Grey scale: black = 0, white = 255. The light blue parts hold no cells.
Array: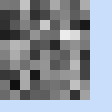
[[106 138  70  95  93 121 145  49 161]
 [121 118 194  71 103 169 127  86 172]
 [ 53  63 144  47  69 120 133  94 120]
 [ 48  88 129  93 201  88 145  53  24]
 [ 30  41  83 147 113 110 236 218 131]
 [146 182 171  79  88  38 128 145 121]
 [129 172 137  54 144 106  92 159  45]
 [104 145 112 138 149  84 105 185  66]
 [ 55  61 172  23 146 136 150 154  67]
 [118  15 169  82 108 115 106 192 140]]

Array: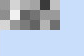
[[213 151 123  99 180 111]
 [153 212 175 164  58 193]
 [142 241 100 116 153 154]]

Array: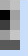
[[ 89  89]
 [173 193]
 [  2 161]
 [ 61 170]
 [156 197]]

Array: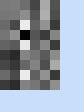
[[ 58  44 130 118  88 143]
 [122 124 110  69 169  82]
 [119 121 141  84 174  77]
 [106  72 235  98 147  58]
 [117 145   4  85  59 133]
 [ 99  90 230  93 136  59]
 [ 56  42 133 117  90 140]
 [ 70  55 102 132  78 169]
 [106  73 235  96 146  57]]

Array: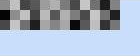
[[ 72 196 112  30 166 133 167  10  89 190  51 118]
 [140 193  69  88 156 176 124  73 198 113  30 131]
 [  4 141 193  67 186  87 177 125  74 198 113  32]]

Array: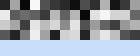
[[ 87  35 123 238 162  32 208 217  36 191 229 191  83  61]
 [ 36 165   9 247  81  55  41  15  78  47 179  21  57 160]
 [234  91 108  96  57 184  97 182   9 225 245 211 211 102]
 [203 166  61 229 188 214 139 227  82 156  98  62 152 178]]

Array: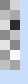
[[191 165]
 [134 212]
 [189 169]
 [221  44]
 [139 196]
 [227 136]
 [155 248]]

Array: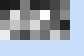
[[236 121  74 149 110 205 134]
 [ 26  32 125  37  47  69 115]
 [ 83 222 128 156 252  85 138]
 [161 197 160 216 123  94  36]]

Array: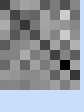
[[133 134 124 141 142 158 126 158]
 [ 61 142 162 157  90 124  82 134]
 [144  68 108 100 164 120 204 109]
 [172 103  55 119 163 157 149 135]
 [150  88 123  77 160 132 203 143]
 [ 91 133 140 156  69 163 109 177]
 [131 132 171 125 141  64 132  93]
 [105 154 101 160 122 148   4 164]
 [153 148 140 138 152  98 160  53]]
